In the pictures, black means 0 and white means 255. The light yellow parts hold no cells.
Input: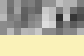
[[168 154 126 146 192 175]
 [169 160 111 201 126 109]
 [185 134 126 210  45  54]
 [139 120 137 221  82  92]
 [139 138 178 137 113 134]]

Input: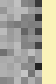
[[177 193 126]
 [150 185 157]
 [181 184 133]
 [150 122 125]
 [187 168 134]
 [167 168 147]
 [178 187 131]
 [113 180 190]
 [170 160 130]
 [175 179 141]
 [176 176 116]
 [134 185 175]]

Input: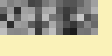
[[156 140  69 119 105  84 132]
 [106  46 156 167  88  75 132]
 [ 54  97 179 187 103 130  79]
 [167 158  93  93 119  55 133]
 [189 134 176 153 112  27 114]]

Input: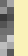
[[108]
 [150]
 [ 57]
 [ 84]
 [111]
 [123]
 [190]
 [177]]

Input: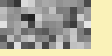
[[113  53 207 169 145 151  74]
 [189 141 182 149 124  74 157]
 [178 149  33 164 169  83 154]
 [225 165  70 132 146  59 229]
 [126 166 127  89 139 195  81]
 [ 83 132 198 136 186 200 133]
 [130 223  79  70 210 191 169]]

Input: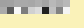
[[160 169 167 163 174]
 [170 248 208  32 130]]

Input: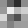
[[144  43]
 [153 184]
 [214  79]
 [164 156]]

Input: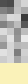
[[ 79 186]
 [130 192]
 [179 215]
 [130 188]
 [219 142]
 [184 149]
 [152 184]
 [225 125]
 [204 165]]

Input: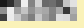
[[ 25 104 131 105  87 225]
 [144 159 147 167 169 176]
 [ 64 202 126 157 222 160]]
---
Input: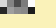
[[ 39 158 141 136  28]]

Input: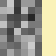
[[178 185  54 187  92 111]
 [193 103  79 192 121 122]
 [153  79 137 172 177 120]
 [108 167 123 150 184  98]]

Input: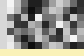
[[216 236 180  77  14  43 132 199 185 103  32  54]
 [215 207  55  49 178 153  37 111 240 176  53 132]
 [215 226  99  28  88 202 156  70  53 183 245 163]]

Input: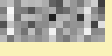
[[124 247 126 122  84 139 155 171  95 110 149 173 229 138  97]
 [ 83 193 149 137  84 140 139 165 188 131 148 146 198  68 223]
 [184 118 170 144 158 143 158 201 141 119 160 189 133 157 164]]

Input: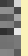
[[144 143  72]
 [132 129  93]
 [114 116 121]
 [134 132  92]]

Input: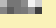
[[131  93 118 121 145  62]]

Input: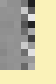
[[146 148 145 201  92]
 [141 140 149  83  36]
 [146 149 146 147  63]
 [136 145 149 110 224]
 [140 145 148 105 168]]
